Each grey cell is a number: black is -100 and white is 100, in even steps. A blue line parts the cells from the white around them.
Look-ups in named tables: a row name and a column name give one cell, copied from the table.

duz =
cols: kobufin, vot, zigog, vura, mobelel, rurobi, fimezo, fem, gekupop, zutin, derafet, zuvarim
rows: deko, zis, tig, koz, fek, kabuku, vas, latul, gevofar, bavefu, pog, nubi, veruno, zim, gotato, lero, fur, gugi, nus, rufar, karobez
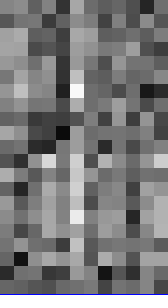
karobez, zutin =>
-16
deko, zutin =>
-38
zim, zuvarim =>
16
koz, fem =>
-5
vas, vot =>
50
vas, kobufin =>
17
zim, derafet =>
26
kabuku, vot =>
29
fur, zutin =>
-40
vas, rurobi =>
95
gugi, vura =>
-17

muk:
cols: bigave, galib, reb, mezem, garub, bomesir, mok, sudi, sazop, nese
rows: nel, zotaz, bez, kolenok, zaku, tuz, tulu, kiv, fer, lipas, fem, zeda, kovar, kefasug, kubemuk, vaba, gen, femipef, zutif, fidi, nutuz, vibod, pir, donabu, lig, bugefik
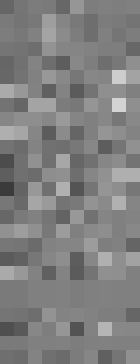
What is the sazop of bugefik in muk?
-8
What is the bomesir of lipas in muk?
-21
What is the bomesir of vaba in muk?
19
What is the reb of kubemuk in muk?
30
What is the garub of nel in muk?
-19
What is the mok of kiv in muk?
17
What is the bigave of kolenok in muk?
-8
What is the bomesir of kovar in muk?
-14
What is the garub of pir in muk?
3
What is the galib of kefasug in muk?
-22
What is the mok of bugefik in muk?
5
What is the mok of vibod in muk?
0
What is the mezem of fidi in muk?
-25
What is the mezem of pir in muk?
15
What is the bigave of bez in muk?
-2
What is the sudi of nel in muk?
0
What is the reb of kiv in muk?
29
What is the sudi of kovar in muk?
14
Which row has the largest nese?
kovar

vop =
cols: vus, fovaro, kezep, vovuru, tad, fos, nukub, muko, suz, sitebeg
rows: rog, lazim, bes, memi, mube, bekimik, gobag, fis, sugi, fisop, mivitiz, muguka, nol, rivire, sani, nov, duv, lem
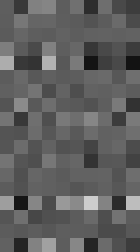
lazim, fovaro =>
-7
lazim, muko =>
-28
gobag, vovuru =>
-40
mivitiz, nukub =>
-47
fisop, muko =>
-24
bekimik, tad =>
-29
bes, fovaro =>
-20
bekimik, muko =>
-17
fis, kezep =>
-30

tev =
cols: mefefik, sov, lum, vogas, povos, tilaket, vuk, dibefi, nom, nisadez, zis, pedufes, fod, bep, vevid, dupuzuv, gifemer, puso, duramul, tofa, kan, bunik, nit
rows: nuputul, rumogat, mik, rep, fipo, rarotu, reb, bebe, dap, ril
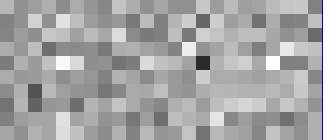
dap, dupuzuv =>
79
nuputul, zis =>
14
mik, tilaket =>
26
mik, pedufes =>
0
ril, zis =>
44
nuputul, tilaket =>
34
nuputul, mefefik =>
43
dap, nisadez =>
-7
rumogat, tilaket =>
49
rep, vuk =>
11
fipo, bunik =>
1
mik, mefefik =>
4
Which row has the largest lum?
rumogat

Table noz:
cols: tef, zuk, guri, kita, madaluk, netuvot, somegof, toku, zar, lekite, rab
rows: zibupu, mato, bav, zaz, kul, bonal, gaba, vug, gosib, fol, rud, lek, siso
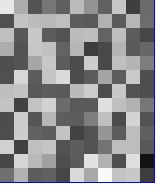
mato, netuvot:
-28
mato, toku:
39
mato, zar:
-29
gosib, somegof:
-1
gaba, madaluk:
-29
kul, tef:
-38
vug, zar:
50
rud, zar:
48
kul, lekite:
42

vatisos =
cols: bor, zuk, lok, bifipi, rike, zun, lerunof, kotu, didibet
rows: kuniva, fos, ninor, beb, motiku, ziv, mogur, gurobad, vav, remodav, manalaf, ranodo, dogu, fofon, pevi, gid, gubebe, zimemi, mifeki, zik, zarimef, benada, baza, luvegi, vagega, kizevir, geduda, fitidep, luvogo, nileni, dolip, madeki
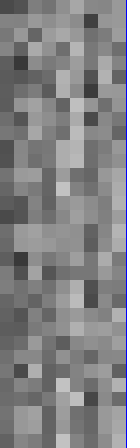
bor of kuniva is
-42
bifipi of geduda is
-23
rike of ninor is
32
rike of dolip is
19
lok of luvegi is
-4
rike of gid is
7
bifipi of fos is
11
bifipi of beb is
14
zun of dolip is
-9
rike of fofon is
52
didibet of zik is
4
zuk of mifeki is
-55
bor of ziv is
-29
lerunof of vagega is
13
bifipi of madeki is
-20
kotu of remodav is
10
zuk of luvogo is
-12
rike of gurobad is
-22
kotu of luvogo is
8
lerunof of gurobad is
17

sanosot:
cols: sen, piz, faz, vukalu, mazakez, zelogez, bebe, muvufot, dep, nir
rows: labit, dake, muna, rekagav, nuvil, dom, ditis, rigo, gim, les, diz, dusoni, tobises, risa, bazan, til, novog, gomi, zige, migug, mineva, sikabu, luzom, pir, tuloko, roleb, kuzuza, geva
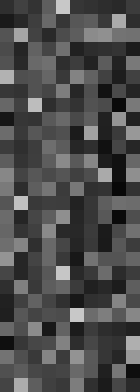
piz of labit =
-49
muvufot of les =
-75
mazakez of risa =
-54
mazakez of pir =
-22
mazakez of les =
-37
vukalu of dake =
-18
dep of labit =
-68
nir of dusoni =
-19
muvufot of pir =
-65
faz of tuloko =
-44
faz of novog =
-50
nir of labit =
-53
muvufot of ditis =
-86
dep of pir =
-69
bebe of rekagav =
-65
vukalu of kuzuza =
-48
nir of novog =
-11
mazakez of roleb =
-54
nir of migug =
-53
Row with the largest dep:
dake

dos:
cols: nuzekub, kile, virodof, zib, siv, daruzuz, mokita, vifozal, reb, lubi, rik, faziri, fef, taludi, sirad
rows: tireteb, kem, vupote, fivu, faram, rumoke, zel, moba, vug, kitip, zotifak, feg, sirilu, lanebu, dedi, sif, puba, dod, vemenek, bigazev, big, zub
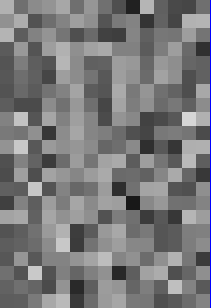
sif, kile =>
32
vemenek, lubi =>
14
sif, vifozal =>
-36
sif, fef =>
-57
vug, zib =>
30
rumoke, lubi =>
14
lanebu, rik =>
29
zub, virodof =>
-4
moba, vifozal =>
-45
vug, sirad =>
39
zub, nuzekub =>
-27
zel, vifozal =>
-33
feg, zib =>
-53
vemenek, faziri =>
13
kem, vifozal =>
-34
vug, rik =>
-48
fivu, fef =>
24
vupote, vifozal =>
-49

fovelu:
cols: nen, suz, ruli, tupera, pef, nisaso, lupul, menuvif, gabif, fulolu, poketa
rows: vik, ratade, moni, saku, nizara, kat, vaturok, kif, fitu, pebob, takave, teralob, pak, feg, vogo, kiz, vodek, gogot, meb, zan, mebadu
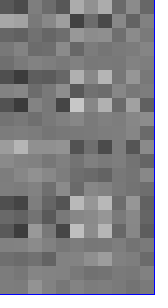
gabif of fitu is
-2
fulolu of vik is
9
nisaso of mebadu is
3
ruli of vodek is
20
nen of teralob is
8
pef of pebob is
-6
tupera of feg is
-13
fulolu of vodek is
6
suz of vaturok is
6
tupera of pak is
7
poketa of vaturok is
-2
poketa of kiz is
-21
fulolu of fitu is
6
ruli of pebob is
-3
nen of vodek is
-30
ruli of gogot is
9
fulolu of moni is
9

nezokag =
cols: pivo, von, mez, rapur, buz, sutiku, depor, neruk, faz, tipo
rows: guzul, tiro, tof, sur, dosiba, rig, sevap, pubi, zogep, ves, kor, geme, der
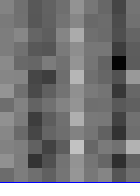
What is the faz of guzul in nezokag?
-46
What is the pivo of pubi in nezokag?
-14
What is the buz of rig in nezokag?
-14
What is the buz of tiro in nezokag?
-10
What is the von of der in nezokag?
-2
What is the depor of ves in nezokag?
-8
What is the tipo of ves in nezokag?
-14
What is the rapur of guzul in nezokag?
-23
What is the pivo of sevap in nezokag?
16
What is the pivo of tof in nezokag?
-2
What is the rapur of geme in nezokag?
-37

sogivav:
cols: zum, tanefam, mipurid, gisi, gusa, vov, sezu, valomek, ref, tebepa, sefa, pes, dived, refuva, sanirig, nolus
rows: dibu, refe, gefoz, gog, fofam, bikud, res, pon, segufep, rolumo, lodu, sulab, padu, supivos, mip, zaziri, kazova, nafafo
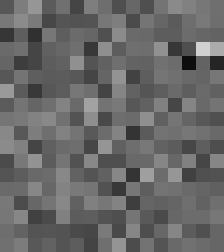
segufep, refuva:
-21
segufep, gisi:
7
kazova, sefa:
-39
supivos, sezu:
-8
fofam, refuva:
-90
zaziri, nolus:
-7
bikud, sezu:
-46
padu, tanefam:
-27
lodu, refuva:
-44
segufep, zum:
-8
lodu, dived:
-28
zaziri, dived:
-19
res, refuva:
-26
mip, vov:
-24
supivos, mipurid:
6
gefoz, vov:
-16
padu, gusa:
7

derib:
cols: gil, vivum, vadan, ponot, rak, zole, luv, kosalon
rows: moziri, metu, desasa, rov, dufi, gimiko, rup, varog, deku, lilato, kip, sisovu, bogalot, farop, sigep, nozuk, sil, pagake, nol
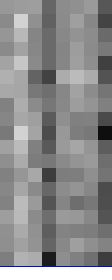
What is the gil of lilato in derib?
-5
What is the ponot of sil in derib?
-26
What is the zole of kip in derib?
30
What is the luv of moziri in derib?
21
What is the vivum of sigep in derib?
47
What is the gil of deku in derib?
5
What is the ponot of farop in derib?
-19
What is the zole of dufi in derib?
25
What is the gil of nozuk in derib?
24
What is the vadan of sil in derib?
14
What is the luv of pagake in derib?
12
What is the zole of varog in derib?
23
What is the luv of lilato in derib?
-6
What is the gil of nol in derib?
-1
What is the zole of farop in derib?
16
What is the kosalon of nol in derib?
-52

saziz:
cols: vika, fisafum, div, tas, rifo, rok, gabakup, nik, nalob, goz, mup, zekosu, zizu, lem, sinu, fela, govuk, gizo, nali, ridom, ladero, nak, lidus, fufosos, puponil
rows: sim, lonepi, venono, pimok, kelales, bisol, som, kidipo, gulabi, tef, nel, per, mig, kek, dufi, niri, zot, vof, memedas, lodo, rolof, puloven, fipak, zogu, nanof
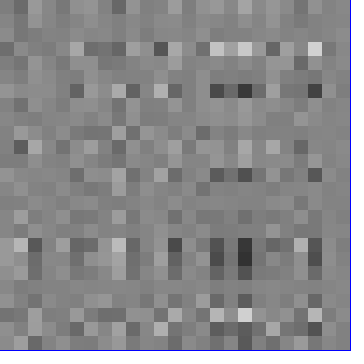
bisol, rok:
-1
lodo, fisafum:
21
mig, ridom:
15
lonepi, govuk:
2
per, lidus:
18
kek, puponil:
4
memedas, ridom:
7
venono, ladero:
3

